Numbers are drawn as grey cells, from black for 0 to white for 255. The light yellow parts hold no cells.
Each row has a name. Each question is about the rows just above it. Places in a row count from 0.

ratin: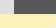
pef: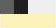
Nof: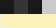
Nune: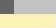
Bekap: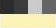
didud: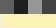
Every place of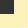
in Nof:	1
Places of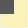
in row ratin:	1 2 3
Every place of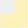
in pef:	2 3
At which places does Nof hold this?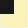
0 2
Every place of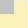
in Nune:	1 2 3
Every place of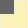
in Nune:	0
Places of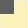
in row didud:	0

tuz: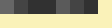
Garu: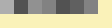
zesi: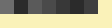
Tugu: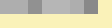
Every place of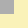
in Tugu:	0 1 5
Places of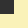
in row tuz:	2 3 6
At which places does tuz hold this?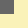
0
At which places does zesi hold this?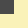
3
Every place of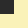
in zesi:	1 5
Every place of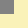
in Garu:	3 6

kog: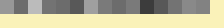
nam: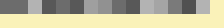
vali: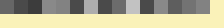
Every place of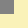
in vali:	4 14
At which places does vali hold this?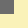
8
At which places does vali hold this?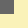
0
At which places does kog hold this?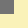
3 12
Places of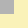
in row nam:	2 10 14
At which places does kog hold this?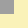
6
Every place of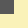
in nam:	3 5 9

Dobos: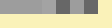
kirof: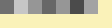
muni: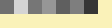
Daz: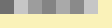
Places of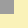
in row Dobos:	0 1 2 5
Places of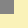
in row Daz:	3

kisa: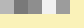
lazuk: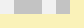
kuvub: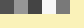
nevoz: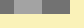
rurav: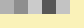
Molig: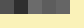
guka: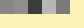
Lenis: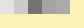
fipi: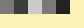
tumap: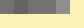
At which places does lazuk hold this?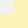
0 3
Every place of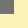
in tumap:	0 2 3
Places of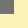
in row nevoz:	0 3 4
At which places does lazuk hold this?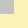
1 2 4

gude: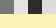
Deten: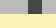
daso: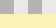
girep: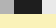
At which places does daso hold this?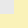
1 3
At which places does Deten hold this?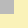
0 1 3
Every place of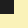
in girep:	1 2
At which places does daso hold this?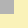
0 2
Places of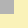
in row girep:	0
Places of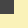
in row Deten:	2

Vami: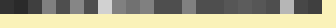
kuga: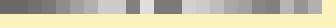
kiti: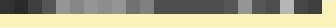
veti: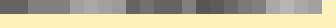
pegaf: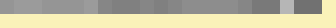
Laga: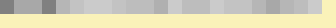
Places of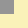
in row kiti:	4 6 8 17
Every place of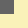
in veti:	0 1 9 11 12
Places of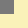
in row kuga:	3 11 12
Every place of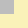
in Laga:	9 10 13 14 21
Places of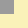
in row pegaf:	1 2 6
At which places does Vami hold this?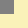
3 8 10 13

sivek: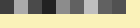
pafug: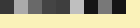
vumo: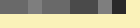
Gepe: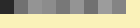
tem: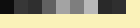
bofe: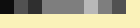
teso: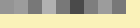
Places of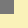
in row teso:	2 4 8
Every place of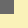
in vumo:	0 1 3 4
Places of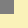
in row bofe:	3 4 5 7
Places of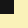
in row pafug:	6 8
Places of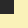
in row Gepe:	0

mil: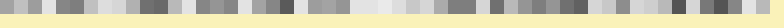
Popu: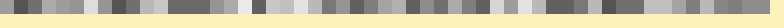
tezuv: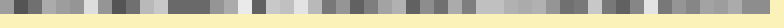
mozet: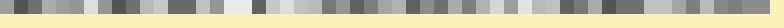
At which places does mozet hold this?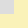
6 20
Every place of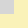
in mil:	8 30 34 42 45 49
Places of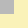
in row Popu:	10 22 38 42 50
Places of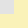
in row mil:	3 13 17 21 25 26 53

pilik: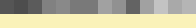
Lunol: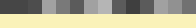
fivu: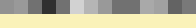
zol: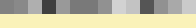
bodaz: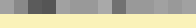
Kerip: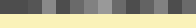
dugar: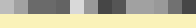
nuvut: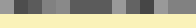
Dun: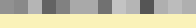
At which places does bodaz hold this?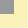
5 6 9 10 12
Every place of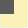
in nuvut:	2 5 6 7
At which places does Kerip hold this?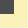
0 1 4 9 12
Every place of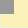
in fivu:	1 7
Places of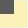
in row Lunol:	5 8 10
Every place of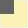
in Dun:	3
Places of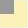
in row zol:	4

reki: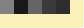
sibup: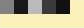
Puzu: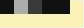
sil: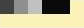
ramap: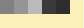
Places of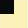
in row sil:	3 4
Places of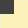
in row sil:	0
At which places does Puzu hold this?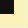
0 3 4
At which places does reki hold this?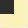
4

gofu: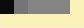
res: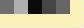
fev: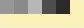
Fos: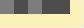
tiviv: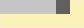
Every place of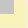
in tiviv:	0 1 2 3
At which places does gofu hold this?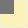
1
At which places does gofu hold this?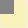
2 3 4
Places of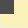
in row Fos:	1 3 4
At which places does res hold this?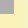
1

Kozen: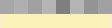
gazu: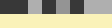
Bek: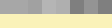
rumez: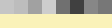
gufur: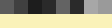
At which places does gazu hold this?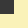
0 1 3 5
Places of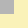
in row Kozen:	3 5
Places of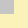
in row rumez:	0
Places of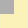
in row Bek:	4
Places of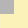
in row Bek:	3

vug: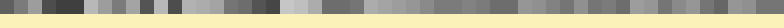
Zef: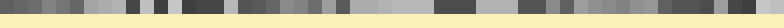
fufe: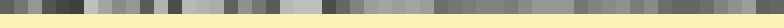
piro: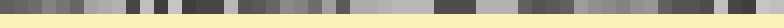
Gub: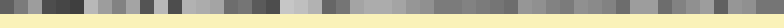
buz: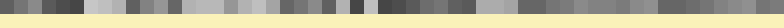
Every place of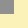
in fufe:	17 44 52
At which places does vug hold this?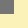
16 25 40 42 47 50 54 55
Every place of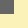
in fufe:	24 48 49 55
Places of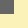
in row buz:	12 20 37 38 47 48

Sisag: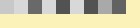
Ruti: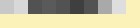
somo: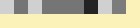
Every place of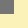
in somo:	1 3 4 5
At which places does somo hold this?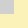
0 2 7
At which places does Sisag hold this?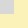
1 3 5
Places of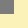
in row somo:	8
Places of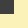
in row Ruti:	5
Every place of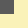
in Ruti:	3

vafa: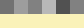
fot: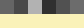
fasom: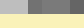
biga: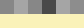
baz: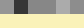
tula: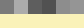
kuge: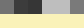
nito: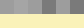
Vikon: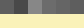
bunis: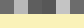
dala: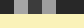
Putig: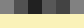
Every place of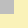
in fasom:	0 1
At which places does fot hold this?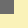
5
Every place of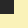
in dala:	0 4 5
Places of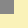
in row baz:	2 3
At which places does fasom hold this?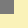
3 4
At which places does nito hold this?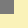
3 5
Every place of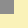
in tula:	4

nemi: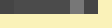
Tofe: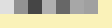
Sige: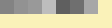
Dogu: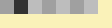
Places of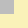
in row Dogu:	2 4 6
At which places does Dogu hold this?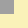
0 3 5
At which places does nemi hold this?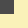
1 2 3 4

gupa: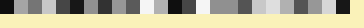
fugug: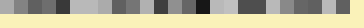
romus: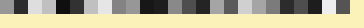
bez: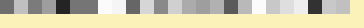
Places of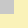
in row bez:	19 23
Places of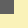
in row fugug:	2 8 22 24
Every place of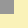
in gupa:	8 22

